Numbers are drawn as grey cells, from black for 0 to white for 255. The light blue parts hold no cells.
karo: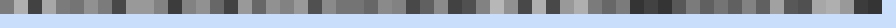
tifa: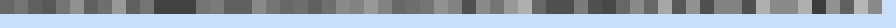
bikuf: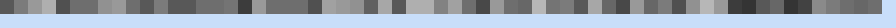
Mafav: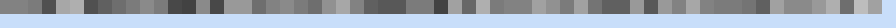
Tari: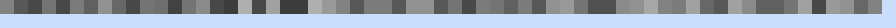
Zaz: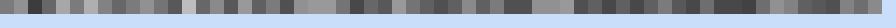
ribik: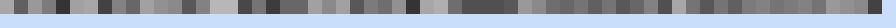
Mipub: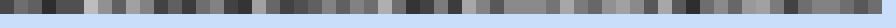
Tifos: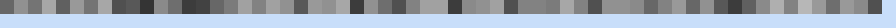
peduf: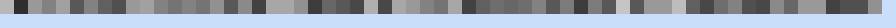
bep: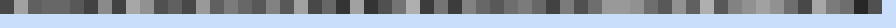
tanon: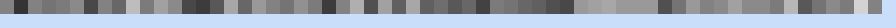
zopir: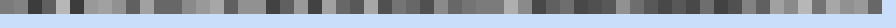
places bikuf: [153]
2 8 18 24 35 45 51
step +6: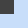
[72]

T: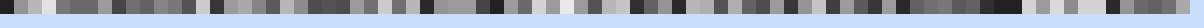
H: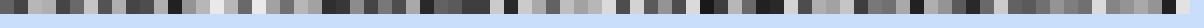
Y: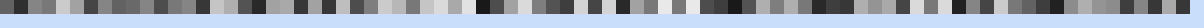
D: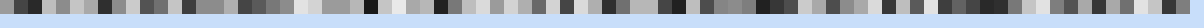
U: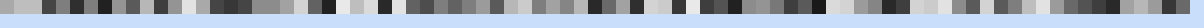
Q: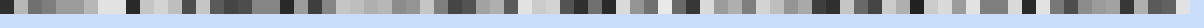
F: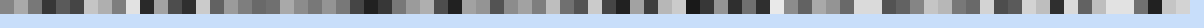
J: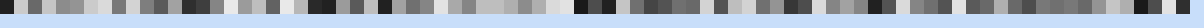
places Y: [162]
5 19 22 36 45
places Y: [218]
31 37 65 67
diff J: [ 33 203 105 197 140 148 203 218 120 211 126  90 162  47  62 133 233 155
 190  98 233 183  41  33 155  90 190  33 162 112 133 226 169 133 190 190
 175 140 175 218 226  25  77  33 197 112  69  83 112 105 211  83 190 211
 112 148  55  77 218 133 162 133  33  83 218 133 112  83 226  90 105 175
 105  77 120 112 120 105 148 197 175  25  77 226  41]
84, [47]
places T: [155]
7 16 25 32 33 36 39 41 55 60 63 74
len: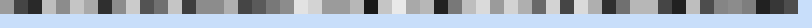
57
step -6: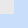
[227]

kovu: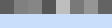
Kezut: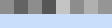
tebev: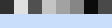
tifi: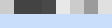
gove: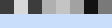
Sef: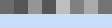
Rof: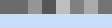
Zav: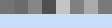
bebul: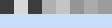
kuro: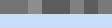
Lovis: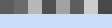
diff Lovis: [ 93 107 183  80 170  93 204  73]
4, [162]
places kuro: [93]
3 4 6
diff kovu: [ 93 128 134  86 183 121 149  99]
4, [190]

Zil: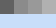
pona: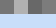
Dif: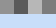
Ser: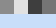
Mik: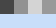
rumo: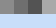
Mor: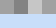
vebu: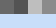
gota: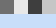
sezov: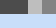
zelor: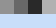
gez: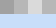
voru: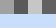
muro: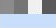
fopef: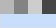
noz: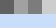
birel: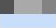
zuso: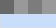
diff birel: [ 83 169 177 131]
2, [169]
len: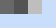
3

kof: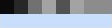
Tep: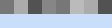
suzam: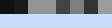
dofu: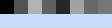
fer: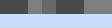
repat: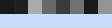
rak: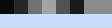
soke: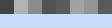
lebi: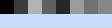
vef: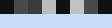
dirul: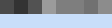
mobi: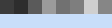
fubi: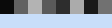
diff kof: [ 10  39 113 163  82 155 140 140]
5, [163]
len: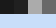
4
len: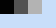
3
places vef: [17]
0 4 7
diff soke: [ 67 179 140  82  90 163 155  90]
6, [148]
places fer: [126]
2 6 7

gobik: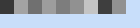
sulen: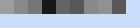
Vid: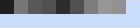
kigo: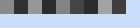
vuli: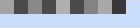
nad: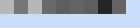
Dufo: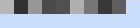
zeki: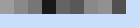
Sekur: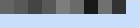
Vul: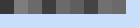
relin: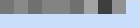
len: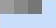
3
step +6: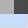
[182  80]

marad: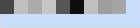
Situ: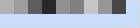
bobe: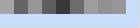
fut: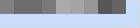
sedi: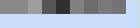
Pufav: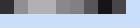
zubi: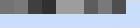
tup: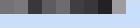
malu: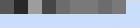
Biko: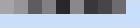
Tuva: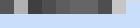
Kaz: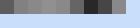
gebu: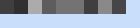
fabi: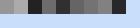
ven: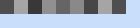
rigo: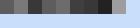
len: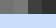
4
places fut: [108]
1 2
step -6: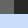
[95 34]

